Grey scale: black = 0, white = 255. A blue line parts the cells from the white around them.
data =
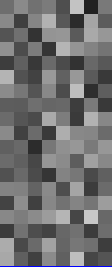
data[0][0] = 110
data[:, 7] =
[121, 92, 151, 116, 88, 57, 94, 57, 135, 107, 151, 136, 96, 107, 157, 104, 109, 61, 84]
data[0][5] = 195
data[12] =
[81, 105, 75, 53, 131, 119, 74, 96]
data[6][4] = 76
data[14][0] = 67
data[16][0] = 60
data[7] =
[93, 92, 111, 102, 104, 61, 122, 57]
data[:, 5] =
[195, 43, 90, 148, 50, 152, 190, 61, 58, 136, 151, 93, 119, 165, 132, 70, 113, 119, 190]
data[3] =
[144, 76, 124, 53, 181, 148, 131, 116]
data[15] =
[136, 125, 139, 156, 181, 70, 200, 104]
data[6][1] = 119
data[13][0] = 131
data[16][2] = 77
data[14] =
[67, 142, 64, 135, 114, 132, 117, 157]
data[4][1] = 96
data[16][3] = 67
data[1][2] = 133
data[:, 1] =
[138, 63, 112, 76, 96, 82, 119, 92, 85, 65, 105, 96, 105, 129, 142, 125, 114, 73, 95]
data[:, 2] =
[113, 133, 51, 124, 56, 66, 84, 111, 75, 107, 44, 71, 75, 99, 64, 139, 77, 106, 64]
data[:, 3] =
[123, 178, 148, 53, 106, 153, 136, 102, 170, 58, 119, 150, 53, 138, 135, 156, 67, 162, 139]
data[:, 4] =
[78, 88, 150, 181, 75, 97, 76, 104, 125, 174, 144, 139, 131, 78, 114, 181, 103, 101, 96]
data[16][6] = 60

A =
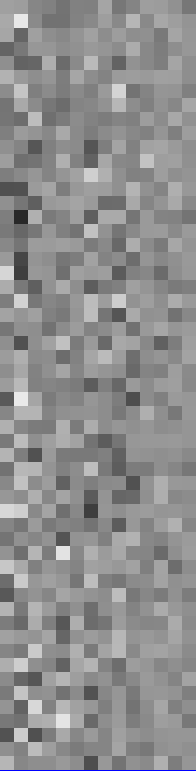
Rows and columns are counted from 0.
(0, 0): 160
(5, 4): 125
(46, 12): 155
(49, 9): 121
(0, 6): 128
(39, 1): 111
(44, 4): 87
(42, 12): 145
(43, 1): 121
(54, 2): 142
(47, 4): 98
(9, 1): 155
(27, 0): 156
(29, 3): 132
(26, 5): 134
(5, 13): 142
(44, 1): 105
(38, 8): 170
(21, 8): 205
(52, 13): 150
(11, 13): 144
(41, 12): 144
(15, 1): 40
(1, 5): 130
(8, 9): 128
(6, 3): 139
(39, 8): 168
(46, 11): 163
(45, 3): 165
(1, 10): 137
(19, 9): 129
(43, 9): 131
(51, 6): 105
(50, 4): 183
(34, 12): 152
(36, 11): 149
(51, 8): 155
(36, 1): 206
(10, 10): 162

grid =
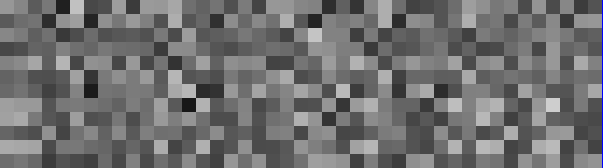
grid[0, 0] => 151
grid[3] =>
[71, 78, 100, 96, 130, 111, 102, 120, 110, 108, 104, 59, 140, 139, 107, 85, 77, 92, 102, 111, 107, 88, 148, 144, 126, 125, 58, 109, 81, 86, 105, 119, 76, 99, 69, 74, 108, 124, 71, 152, 101, 110, 85]
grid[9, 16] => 87
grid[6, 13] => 183
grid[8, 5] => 158
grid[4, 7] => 141
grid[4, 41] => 170
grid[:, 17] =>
[123, 104, 120, 92, 136, 100, 110, 131, 133, 96, 145, 111]
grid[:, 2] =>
[91, 115, 95, 100, 166, 80, 96, 153, 121, 78, 164, 104]
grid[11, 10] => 74
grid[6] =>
[105, 115, 96, 65, 82, 131, 27, 116, 113, 123, 121, 95, 168, 183, 43, 50, 153, 110, 164, 118, 133, 165, 138, 78, 186, 60, 100, 139, 52, 144, 171, 44, 80, 128, 129, 103, 73, 162, 123, 86, 84, 123, 168]
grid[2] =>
[135, 123, 95, 113, 57, 77, 108, 80, 87, 91, 81, 121, 75, 157, 86, 94, 100, 120, 105, 91, 67, 135, 196, 130, 130, 62, 122, 68, 98, 90, 113, 106, 90, 64, 123, 110, 99, 113, 130, 139, 121, 89, 96]
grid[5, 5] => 161
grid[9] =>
[101, 88, 78, 145, 68, 114, 136, 98, 137, 89, 127, 111, 113, 82, 105, 140, 87, 96, 76, 126, 129, 72, 137, 144, 70, 73, 96, 123, 129, 82, 75, 141, 87, 121, 74, 90, 174, 83, 99, 151, 154, 69, 80]
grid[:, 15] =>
[116, 48, 94, 85, 97, 78, 50, 88, 77, 140, 71, 65]
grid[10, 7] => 102
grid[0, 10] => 154
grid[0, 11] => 152
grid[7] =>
[159, 153, 153, 84, 120, 122, 117, 110, 98, 125, 109, 160, 89, 23, 178, 88, 110, 131, 73, 92, 129, 78, 80, 149, 54, 155, 177, 123, 100, 100, 58, 131, 190, 129, 165, 179, 100, 73, 150, 206, 76, 122, 80]
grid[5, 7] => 122
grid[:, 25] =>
[52, 129, 62, 125, 178, 95, 60, 155, 85, 73, 162, 64]
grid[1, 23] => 130
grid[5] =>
[99, 108, 80, 79, 90, 161, 54, 122, 143, 123, 154, 90, 182, 84, 91, 78, 121, 100, 112, 144, 170, 77, 87, 136, 108, 95, 102, 176, 65, 104, 104, 94, 95, 169, 93, 105, 116, 108, 96, 133, 101, 112, 108]
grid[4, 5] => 70
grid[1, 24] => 119
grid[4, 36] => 77
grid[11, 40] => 76

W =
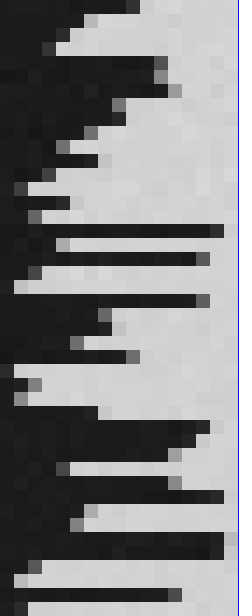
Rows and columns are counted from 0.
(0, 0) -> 28
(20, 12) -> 210
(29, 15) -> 209
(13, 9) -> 213
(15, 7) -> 211
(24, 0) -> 24
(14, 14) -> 209
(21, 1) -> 28
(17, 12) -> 211
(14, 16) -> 207
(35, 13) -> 27
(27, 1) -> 32
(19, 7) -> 215
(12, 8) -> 210
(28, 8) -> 210
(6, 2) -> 28
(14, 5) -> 200
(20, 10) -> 208
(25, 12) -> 207
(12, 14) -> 213
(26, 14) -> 210
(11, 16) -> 210
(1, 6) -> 184
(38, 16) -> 186
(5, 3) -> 25
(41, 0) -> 30
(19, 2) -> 70
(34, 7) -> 29
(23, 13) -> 209
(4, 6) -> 28
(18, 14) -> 88
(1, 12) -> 205
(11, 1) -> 28
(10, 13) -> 211
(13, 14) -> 215
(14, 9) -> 208
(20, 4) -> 209
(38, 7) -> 26
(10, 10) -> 209

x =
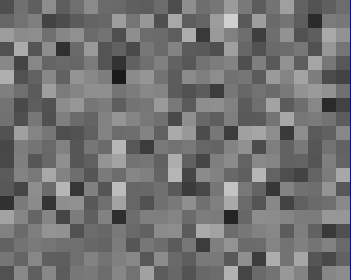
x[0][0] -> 79
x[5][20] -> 132
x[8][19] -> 116
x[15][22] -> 123
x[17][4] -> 111
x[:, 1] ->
[112, 114, 138, 171, 68, 81, 111, 73, 79, 160, 125, 127, 131, 69, 122, 134, 107, 115, 101, 137]
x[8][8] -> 149
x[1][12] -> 168
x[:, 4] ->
[94, 76, 134, 48, 105, 97, 123, 140, 127, 78, 129, 143, 131, 182, 142, 69, 145, 111, 94, 92]
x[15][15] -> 123
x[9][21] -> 141
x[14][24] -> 137
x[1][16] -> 208
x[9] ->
[82, 160, 132, 118, 78, 82, 96, 131, 108, 110, 131, 96, 170, 152, 76, 119, 60, 160, 165, 141, 58, 141, 90, 97, 135]
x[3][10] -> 119
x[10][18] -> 76
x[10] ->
[71, 125, 116, 105, 129, 86, 118, 107, 182, 87, 60, 121, 114, 120, 102, 100, 131, 145, 76, 126, 98, 121, 86, 114, 98]
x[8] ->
[113, 79, 119, 80, 127, 107, 100, 130, 149, 132, 120, 112, 73, 143, 104, 93, 126, 89, 90, 116, 167, 119, 123, 115, 92]
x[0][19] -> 115
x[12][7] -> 122
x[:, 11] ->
[108, 79, 107, 106, 128, 115, 132, 154, 112, 96, 121, 97, 100, 112, 112, 126, 139, 109, 140, 92]
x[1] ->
[102, 114, 127, 67, 76, 91, 100, 103, 157, 117, 151, 79, 168, 93, 101, 156, 208, 89, 157, 106, 116, 93, 43, 123, 119]
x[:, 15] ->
[118, 156, 154, 79, 124, 141, 60, 143, 93, 119, 100, 127, 130, 118, 128, 123, 162, 127, 121, 108]
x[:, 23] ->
[95, 123, 169, 151, 119, 75, 146, 42, 115, 97, 114, 127, 123, 148, 111, 151, 57, 130, 72, 134]
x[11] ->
[72, 127, 86, 104, 143, 86, 96, 148, 162, 114, 117, 97, 173, 97, 70, 127, 139, 99, 137, 132, 98, 99, 84, 127, 100]
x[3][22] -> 81
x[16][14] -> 170
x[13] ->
[88, 69, 142, 107, 182, 54, 128, 85, 188, 102, 104, 112, 89, 59, 72, 118, 195, 120, 99, 55, 131, 113, 110, 148, 87]
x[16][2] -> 126

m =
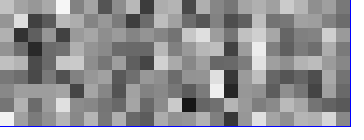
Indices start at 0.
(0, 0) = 194
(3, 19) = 128
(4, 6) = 142
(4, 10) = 69
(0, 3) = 169
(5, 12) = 108
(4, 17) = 124
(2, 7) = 142
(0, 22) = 143
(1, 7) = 152
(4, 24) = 135
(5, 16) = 56
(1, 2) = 64
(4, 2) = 75
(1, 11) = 189
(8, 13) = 150
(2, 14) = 223
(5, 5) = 130
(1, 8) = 123
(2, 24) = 154
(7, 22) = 116
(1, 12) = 161
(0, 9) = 184
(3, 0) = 147
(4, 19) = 159
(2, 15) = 157
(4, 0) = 192
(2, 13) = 199
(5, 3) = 121
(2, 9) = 132
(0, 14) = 175
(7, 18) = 126
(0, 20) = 203
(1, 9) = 62
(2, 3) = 150
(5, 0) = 120
